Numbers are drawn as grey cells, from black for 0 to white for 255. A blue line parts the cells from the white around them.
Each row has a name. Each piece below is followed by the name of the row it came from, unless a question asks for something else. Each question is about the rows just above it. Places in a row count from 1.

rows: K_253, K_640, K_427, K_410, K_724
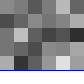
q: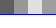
K_724
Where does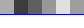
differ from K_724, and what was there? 2, 52
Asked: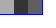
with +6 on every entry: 178  58 101
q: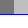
K_427
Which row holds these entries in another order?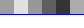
K_724
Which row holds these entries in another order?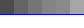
K_410
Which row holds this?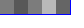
K_253

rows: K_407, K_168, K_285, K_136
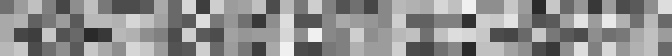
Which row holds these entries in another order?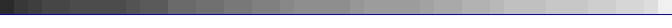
K_136
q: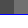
K_136
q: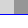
K_136
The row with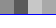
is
K_136
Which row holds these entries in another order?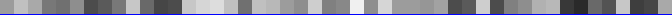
K_285
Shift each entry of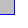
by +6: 198

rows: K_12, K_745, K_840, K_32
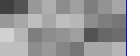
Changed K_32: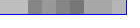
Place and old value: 3, 141
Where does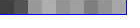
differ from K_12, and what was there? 5, 141
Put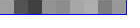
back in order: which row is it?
K_12
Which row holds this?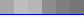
K_745
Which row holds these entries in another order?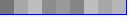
K_32

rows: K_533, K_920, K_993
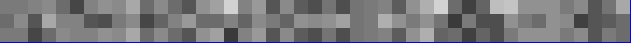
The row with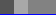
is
K_920
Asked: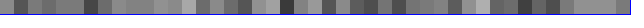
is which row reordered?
K_993
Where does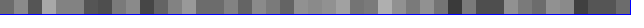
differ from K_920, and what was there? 44, 92
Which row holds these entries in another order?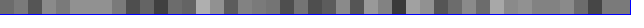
K_993
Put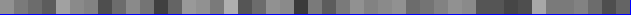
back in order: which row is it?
K_993
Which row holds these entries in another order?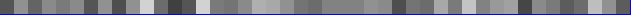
K_533

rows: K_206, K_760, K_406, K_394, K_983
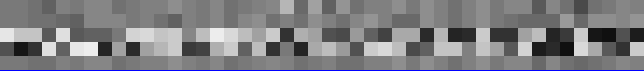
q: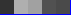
K_406
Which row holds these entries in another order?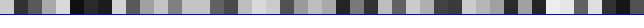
K_394
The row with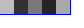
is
K_394

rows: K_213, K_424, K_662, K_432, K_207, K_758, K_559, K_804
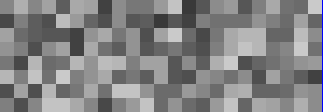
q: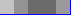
K_559
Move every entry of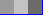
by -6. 148 189 101
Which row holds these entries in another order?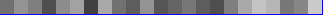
K_432
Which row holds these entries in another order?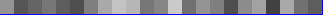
K_432

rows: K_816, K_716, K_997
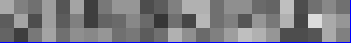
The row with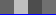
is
K_816
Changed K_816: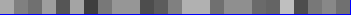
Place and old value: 23, 112
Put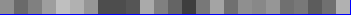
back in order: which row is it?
K_997
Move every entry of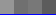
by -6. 144 106 114  86

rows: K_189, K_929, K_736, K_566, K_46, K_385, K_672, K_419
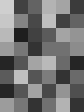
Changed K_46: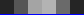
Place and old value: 4, 185
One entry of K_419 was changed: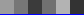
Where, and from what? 3, 51
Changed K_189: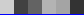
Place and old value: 6, 59

